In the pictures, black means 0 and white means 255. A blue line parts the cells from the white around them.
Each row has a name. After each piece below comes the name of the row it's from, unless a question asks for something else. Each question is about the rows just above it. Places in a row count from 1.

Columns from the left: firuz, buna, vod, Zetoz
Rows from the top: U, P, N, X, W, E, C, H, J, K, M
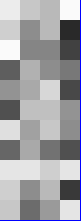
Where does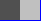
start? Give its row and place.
E, 1
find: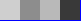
K
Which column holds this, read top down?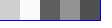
firuz
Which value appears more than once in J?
[229]

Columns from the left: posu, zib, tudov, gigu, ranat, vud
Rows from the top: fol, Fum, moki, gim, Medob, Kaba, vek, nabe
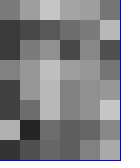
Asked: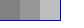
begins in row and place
gim, 1
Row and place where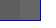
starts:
vek, 4
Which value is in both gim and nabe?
[129]

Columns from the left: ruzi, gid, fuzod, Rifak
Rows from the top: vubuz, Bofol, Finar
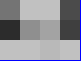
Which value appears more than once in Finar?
[193]
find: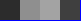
Bofol
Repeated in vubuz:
[193]
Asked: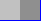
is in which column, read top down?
gid
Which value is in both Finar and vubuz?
[193]
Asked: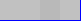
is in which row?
Finar
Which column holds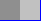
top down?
gid

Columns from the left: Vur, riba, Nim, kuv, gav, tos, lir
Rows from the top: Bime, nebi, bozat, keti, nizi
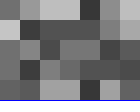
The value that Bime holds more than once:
[190]
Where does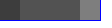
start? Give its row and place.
nebi, 2
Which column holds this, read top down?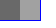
kuv
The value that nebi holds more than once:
[82]
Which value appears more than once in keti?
[82]
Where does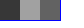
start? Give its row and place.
nizi, 5

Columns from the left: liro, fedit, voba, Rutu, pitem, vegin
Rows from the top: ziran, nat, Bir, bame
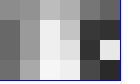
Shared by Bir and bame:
[239]
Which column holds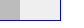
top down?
voba
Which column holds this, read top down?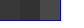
pitem

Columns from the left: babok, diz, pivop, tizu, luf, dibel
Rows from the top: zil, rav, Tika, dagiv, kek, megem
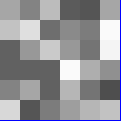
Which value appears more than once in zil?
[166]
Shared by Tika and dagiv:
[97]
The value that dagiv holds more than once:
[97]
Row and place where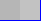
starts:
megem, 5
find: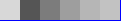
megem
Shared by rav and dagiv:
[250]

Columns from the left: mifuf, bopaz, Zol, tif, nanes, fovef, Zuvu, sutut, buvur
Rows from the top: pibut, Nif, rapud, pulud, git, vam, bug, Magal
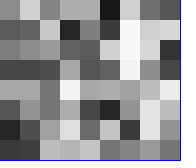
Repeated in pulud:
[71]
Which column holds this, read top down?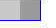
Zol
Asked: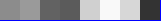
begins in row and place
rapud, 2
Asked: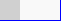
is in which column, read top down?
Zuvu
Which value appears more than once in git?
[167]

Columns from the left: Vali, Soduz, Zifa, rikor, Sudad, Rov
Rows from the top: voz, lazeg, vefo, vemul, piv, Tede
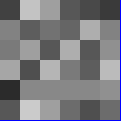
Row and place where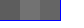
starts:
lazeg, 2
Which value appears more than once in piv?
[136]
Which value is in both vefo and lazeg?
[174]
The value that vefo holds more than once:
[87]
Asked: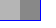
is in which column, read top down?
Zifa
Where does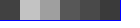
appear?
voz
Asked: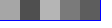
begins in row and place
vemul, 1

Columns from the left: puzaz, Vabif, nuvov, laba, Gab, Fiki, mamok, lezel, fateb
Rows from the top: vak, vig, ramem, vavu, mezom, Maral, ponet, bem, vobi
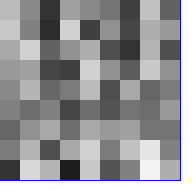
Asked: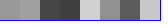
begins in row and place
vavu, 1
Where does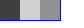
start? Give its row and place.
vavu, 4
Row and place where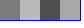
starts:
mezom, 4
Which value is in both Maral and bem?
[129]
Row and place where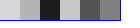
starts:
vobi, 2
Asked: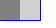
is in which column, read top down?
Vabif

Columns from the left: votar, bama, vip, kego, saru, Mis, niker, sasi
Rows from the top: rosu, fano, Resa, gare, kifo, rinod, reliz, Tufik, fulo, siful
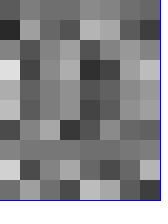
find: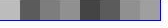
rinod
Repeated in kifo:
[97]
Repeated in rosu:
[111]
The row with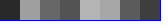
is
fano
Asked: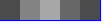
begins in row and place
fulo, 2
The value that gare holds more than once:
[68]

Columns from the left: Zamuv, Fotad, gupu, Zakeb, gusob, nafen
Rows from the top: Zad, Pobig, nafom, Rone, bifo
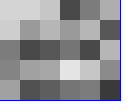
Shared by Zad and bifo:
[124]
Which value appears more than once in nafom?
[73]
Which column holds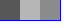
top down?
nafen
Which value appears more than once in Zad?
[212]

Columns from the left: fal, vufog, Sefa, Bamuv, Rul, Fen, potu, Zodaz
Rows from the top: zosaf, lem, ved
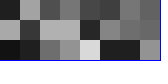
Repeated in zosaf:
[118]
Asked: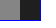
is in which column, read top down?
Fen
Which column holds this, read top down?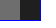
potu
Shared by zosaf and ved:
[31]
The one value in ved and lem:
[110]
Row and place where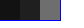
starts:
ved, 1
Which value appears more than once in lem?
[177]

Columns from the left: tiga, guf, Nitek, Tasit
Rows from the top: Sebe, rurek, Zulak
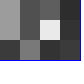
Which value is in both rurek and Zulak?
[51]
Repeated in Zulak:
[59]
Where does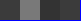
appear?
Zulak
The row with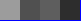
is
Sebe
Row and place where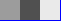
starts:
rurek, 1
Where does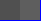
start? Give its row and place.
Sebe, 2

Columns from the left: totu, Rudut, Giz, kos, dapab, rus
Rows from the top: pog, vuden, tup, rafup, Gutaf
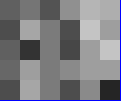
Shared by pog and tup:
[96]
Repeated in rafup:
[158]
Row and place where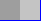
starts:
tup, 5

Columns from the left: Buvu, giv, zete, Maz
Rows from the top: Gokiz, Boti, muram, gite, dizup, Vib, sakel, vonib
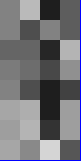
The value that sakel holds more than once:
[158]
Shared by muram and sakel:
[180]
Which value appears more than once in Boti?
[130]
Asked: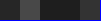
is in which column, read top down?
zete
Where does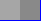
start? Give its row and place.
vonib, 1
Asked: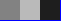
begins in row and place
Gokiz, 1

